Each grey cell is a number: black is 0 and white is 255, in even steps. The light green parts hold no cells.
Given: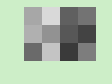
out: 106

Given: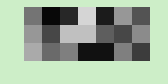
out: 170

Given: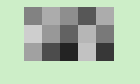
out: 161

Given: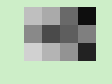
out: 209

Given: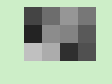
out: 192

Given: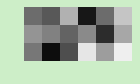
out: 119

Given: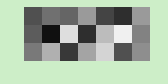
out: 121

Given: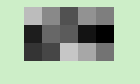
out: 52

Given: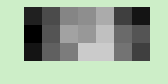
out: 20
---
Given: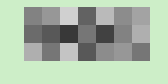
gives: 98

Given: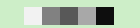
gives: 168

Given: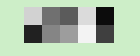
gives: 219

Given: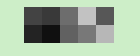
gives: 194

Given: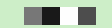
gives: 77

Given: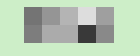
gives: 221
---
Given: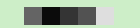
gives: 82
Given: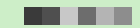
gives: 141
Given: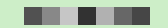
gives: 136
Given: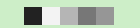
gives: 150
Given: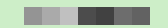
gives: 148
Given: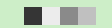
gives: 138
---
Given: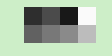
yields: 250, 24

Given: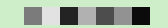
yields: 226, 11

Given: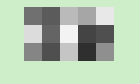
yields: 243, 47

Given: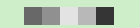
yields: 227, 53

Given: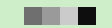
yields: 203, 14

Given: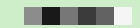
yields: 245, 25

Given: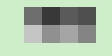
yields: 197, 56

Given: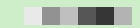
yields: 233, 54

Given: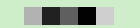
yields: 207, 2
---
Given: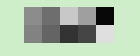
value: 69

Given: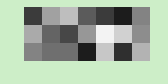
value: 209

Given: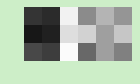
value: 159

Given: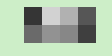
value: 135

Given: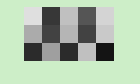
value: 66

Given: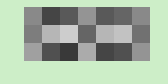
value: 194

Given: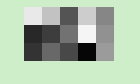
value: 245
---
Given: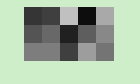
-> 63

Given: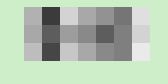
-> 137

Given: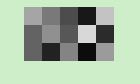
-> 132

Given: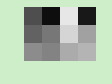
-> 131

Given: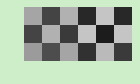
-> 49

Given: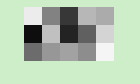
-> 162

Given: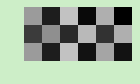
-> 18

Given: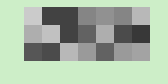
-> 98
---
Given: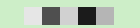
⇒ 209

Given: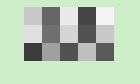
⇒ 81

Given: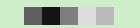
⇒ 126

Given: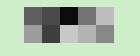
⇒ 200

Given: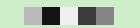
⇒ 239

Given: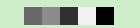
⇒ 48
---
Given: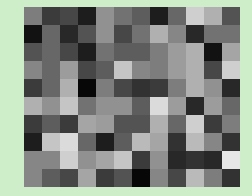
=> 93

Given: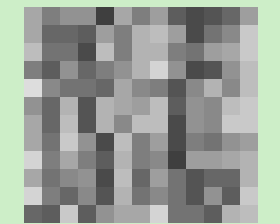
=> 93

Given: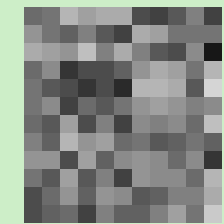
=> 97

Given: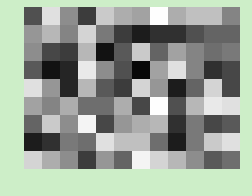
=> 173

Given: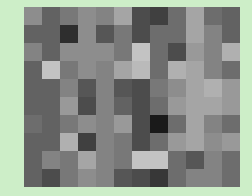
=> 76
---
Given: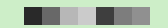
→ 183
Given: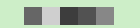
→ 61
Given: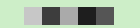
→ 170
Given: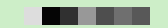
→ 48
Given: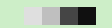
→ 69
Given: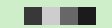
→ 103
